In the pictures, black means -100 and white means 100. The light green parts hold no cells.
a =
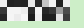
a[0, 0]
87
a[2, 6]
-76
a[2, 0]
-70
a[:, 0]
[87, -56, -70]
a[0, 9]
87
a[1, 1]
91
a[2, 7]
-76
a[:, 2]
[-71, 91, 85]
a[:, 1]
[-73, 91, 92]

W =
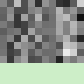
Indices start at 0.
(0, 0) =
4
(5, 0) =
-13
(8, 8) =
-72
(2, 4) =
-26
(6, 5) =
-40
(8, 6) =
0
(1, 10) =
17
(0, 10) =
-27
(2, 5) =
41
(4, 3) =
-50
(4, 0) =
-26
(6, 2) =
27
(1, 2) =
-40
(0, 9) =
-68
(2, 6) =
-34
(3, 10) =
43
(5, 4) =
-41
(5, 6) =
-30
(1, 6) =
-17
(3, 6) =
-13
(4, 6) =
-6
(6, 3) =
11
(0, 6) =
15
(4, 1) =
-11
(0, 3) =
-38
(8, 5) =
-36
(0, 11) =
63
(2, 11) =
-87
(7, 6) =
-15
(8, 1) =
-55
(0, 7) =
-6
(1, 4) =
2
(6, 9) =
53

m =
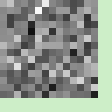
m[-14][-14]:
34
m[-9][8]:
15
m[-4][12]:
29
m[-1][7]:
15
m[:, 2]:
[0, 8, -29, 0, -4, 55, 6, -41, 10, 75, -12, -23, -45, 39]
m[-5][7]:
-3
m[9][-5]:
-37
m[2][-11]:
-26
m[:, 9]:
[-22, 21, -50, -14, -3, -20, 4, 2, 34, -37, 57, -11, -7, 13]
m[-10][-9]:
31
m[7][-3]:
8
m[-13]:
[6, 14, 8, -26, -11, 96, -28, -9, 21, 21, -39, 20, 38, 11]
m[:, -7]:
[5, -9, -45, 21, -59, 7, 29, -19, -1, -3, 57, 5, -77, 15]
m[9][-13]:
-4
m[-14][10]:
-41
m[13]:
[-20, -15, 39, -40, -16, 17, -63, 15, 1, 13, -14, -12, -15, -76]
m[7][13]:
9
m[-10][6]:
38
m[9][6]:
34
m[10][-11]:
-40
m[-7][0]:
16
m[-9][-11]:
-25
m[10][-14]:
-13
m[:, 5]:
[10, 96, -8, 15, 31, 57, 38, 19, -33, -2, 19, 8, -38, 17]
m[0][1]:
52
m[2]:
[10, -48, -29, -26, 34, -8, -24, -45, -13, -50, 24, 18, -60, 24]
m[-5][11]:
6
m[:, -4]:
[-41, -39, 24, 1, 7, -47, 41, -74, -26, 9, -24, 43, -7, -14]
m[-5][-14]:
12
